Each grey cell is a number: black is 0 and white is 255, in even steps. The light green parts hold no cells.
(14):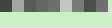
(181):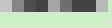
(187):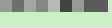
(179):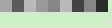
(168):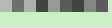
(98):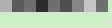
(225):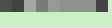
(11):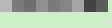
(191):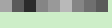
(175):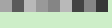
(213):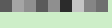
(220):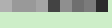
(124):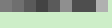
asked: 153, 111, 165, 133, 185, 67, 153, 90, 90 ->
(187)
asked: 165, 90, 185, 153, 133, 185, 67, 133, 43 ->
(179)
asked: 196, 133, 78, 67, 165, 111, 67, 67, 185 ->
(181)
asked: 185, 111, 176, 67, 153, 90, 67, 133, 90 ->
(168)
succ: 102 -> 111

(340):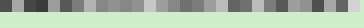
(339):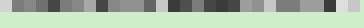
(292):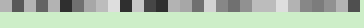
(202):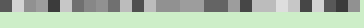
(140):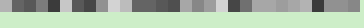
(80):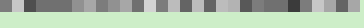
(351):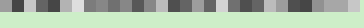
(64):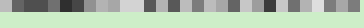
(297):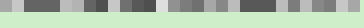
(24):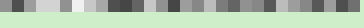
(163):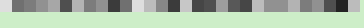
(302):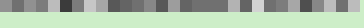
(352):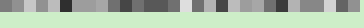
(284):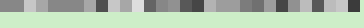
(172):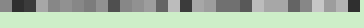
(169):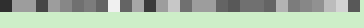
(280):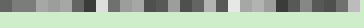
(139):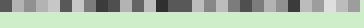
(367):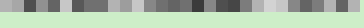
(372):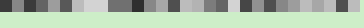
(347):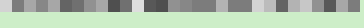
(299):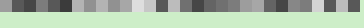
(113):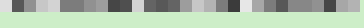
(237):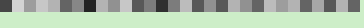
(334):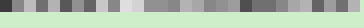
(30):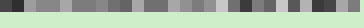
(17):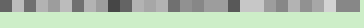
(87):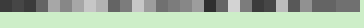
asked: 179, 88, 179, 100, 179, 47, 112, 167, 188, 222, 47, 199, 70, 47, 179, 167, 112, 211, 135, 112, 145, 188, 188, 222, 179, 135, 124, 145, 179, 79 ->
(292)
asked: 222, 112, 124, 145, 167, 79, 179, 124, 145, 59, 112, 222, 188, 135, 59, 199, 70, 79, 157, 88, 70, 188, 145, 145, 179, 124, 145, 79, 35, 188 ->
(163)

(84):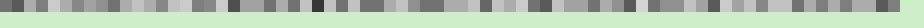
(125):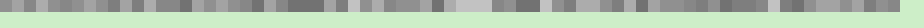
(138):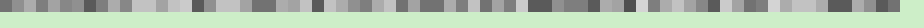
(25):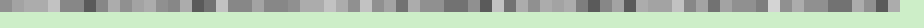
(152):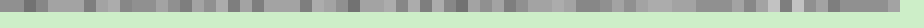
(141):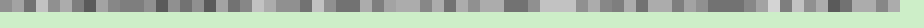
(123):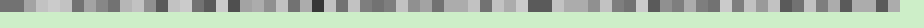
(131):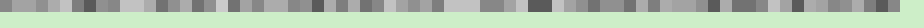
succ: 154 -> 194
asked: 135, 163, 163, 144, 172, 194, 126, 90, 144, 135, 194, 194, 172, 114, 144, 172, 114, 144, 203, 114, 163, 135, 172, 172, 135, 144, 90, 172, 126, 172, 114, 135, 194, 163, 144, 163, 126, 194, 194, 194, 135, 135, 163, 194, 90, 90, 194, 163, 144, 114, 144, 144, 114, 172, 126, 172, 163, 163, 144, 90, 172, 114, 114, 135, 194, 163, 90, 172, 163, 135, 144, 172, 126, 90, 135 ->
(131)
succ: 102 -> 194
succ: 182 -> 194

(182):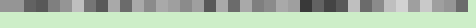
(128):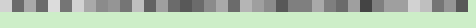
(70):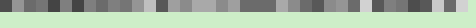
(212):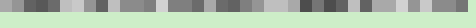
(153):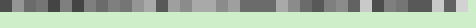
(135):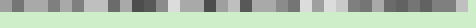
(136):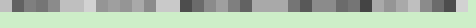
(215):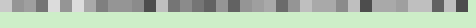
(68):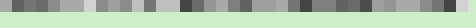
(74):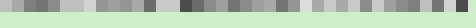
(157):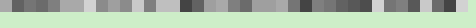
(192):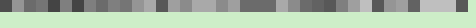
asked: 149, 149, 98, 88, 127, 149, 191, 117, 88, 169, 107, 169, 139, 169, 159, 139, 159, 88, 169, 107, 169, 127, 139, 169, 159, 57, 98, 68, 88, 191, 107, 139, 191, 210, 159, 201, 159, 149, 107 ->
(182)
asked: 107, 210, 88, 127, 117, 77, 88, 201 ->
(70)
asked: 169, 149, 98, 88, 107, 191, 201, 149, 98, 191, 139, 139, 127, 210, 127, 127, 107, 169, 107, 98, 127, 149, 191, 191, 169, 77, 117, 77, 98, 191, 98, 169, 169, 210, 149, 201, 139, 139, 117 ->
(212)
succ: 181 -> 159
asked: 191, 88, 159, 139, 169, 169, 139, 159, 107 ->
(70)

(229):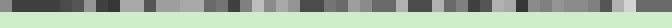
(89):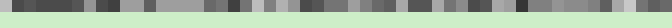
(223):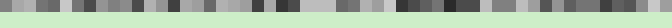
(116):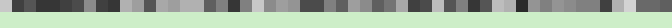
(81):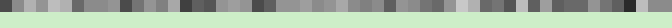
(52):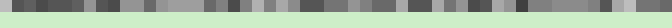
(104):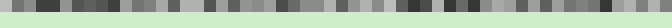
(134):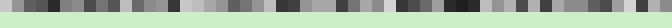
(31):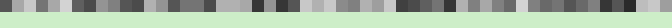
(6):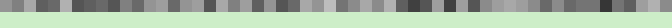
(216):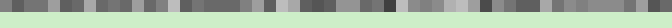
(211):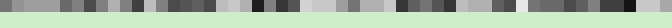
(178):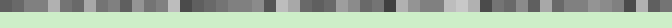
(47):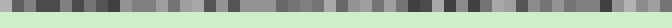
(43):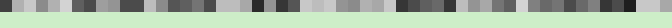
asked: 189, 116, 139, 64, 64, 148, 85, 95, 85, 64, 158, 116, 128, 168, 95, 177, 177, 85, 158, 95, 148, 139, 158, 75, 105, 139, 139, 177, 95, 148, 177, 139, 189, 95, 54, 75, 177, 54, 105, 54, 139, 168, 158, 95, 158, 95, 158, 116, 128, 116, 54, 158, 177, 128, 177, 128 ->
(104)
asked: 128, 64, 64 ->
(211)
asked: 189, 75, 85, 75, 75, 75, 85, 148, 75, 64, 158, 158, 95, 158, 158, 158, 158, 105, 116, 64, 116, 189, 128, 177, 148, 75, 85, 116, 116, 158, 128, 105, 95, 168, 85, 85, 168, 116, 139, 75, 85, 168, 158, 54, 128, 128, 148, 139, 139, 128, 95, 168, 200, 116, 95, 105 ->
(89)
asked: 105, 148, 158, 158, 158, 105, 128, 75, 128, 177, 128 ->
(52)
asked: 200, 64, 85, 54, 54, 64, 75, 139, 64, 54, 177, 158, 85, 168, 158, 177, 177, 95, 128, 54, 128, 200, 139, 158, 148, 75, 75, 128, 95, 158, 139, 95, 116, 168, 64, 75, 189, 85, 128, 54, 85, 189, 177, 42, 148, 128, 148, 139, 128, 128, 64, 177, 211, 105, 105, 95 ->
(116)

